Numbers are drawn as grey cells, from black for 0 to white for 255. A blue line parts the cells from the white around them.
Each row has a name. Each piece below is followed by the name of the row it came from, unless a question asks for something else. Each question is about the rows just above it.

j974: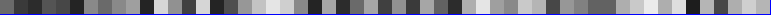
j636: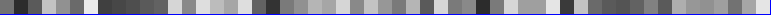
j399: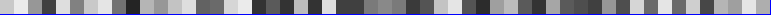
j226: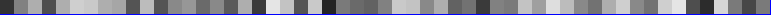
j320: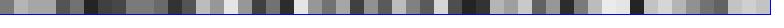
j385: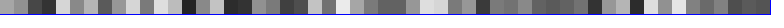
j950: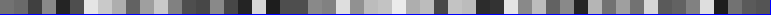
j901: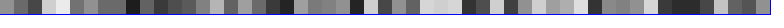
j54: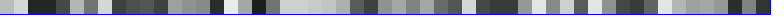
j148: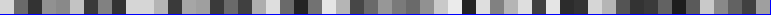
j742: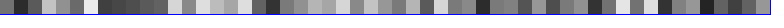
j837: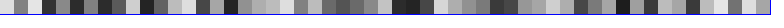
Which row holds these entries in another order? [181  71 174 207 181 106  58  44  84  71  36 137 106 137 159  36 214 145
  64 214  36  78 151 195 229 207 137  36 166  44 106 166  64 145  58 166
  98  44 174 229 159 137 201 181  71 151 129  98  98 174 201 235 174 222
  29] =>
j974
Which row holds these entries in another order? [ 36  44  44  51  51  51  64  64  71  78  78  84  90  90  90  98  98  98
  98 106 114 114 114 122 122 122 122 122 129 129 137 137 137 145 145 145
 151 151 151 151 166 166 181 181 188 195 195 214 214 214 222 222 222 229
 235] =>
j742

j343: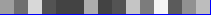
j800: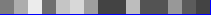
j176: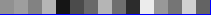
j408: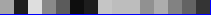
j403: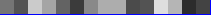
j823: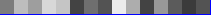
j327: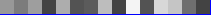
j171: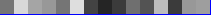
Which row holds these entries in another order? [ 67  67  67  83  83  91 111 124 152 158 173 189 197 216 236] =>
j800
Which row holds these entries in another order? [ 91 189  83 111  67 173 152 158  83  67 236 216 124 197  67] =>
j800
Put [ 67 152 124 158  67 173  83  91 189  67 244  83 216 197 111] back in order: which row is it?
j327

